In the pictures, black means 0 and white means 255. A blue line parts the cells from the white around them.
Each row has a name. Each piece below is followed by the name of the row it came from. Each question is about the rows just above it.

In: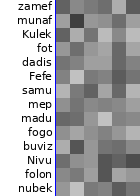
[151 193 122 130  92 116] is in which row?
nubek
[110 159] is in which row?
munaf
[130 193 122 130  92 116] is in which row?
Fefe
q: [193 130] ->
madu
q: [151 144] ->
munaf
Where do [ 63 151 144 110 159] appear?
munaf

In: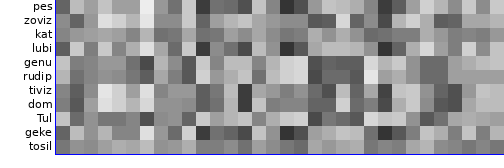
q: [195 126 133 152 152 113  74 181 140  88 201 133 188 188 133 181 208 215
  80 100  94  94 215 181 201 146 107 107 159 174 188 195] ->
genu
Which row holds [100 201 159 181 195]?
Tul

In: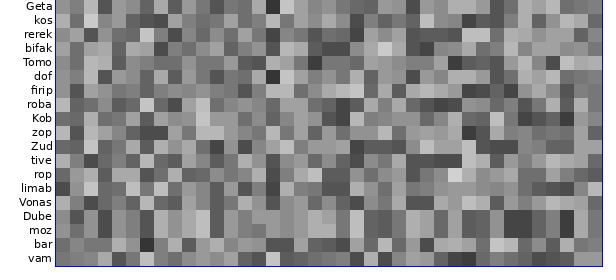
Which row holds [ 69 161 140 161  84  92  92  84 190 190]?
rerek
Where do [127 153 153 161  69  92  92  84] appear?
Zud

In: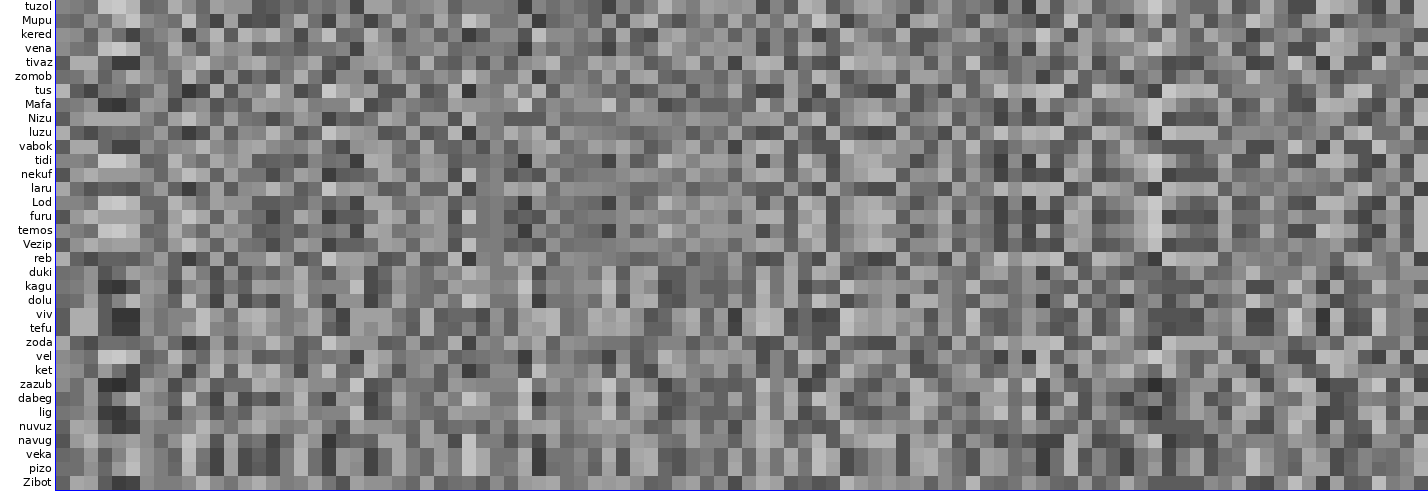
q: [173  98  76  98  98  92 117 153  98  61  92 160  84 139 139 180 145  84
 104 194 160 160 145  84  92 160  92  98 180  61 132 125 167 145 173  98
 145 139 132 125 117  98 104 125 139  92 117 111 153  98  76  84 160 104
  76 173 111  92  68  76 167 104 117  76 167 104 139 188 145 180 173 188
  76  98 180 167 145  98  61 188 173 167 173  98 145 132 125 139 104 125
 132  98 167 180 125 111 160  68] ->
reb
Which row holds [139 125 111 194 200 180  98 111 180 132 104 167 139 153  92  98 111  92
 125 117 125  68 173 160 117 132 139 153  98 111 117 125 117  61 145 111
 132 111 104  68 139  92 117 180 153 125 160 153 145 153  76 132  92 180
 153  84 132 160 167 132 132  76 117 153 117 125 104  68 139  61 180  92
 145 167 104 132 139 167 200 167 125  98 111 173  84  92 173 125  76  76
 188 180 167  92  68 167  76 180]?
vel

